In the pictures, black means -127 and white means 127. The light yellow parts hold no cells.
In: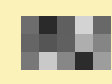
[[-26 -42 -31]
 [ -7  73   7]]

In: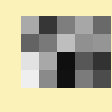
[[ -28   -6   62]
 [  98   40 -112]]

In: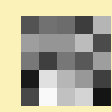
[[ 30  21  21]
 [ -7 -64  -8]]

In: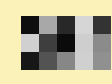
[[  80  -65 -116]
 [-104  -44    7]]

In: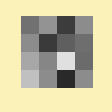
[[ 12 -69 -32]
 [ 39   6  96]]

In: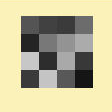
[[-91  -7  19]
 [ 71 -82  41]]

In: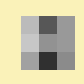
[[ 71  18  25]
 [ 33 -79  11]]
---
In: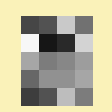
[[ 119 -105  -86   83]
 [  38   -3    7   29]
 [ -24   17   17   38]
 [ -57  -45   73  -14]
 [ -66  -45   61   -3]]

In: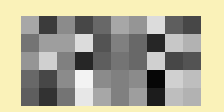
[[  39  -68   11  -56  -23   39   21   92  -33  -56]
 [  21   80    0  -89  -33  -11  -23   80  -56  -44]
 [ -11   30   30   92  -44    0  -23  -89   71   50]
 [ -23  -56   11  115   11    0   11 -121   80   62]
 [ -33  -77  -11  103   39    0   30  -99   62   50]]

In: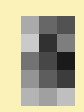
[[  74  -78   -1]
 [  52   32   63]
 [  42  -24  -45]
 [  20  -34  -67]
 [ -12  -56 -101]]

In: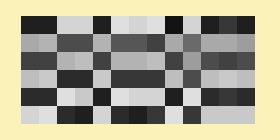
[[  84   95  -84  -96   84  -84  -96  -72   95  -72   73   73   73]
 [  62   73  -84  -84   73  -72  -72  -72   62  -51   62   73   62]
 [  41   51  -51  -51   51  -41  -41  -62   41  -21   41   41   29]
 [ -62  -62   51   62  -62   51   51   62  -62   29  -51  -62  -51]
 [ -84  -84   95   73  -96   95   84   84  -96   95  -84  -72  -84]
 [ -96  -96   84   84  -96   95   84   95 -108   84  -96  -72  -96]]

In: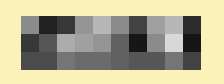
[[  11  -94  -71   21   55   11  -61   32   55  -83]
 [ -52  -52  -10  -20  -20  -31  -41  -41  -10  -61]
 [ -71  -41   43   32   21  -31 -105   11   88 -105]]

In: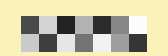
[[ 74 -65 102 -12 114  30 -74]
 [-54  84 -92  51 -83   7 124]]

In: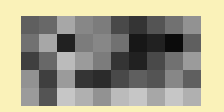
[[  27  -43   70   48   18   59   70   39   70   48]
 [  18  -64   27  -75  -84  -54  -32  -43    7  -32]
 [ -14   39  -94   -3    7  -14 -104  -94 -116  -32]
 [ -32  -23   39    7   -3  -54  -75  -43  -14   18]
 [ -64  -23   59   27   -3  -75  -94  -54  -14   27]]
